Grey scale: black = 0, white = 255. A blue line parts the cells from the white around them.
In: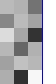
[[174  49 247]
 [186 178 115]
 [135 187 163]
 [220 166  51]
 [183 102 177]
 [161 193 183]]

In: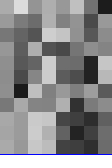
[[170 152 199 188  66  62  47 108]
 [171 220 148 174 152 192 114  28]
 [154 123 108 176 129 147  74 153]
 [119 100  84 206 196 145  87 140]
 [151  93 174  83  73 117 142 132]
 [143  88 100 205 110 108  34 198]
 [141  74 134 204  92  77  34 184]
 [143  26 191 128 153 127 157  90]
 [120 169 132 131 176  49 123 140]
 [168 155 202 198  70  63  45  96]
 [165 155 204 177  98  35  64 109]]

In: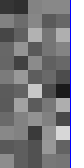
[[141  94  81 120 117]
 [ 53  47 131 136 136]
 [129 108 135  90 103]
 [ 70  96 178 118 175]
 [103 148  89 117 132]
 [102  65 139  96 104]
 [123 153  93 105  76]
 [ 91  99 200  75  26]
 [ 90 162  91 120 174]
 [106 130 147 129  72]
 [136 130  58 149 215]
 [ 89  94  81 152  98]]

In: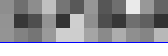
[[148 130 117 154 207 206 165 138 173 143 133 184]
 [142 111 141 192 117  88 150  86 111 234 152 100]
 [147  55  78 147  51 207 143  78  55 111  96  50]]

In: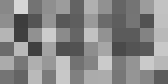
[[116 100 186 123 200 128 171 172 119 149 134  92]
 [136 214 115 143 156  99 176 145 101 116 156 194]
 [142  61  84 148  88  94 154 107  94 117  82 192]
 [181  63 145 204 139 101 194 146  91  91 131 185]
 [107 185  63 163  80  82 142 166  74  84  89 200]
 [171 119 175 152 198 114 132 203 122 148 202 184]]

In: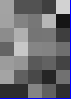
[[ 44  44 133  96  45]
 [163  82  82  63 210]
 [162 131 119 183  21]
 [140 176 117 118  62]
 [100 199 133 131 111]
 [156 149  89  98  67]
 [164  96  72  37 113]]

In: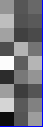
[[ 12  84 157]
 [149  86 104]
 [190  82  89]
 [162  64  74]
 [ 78 180 116]
 [252  94 181]
 [ 44 120 148]
 [158  61  84]
 [213  89 129]]
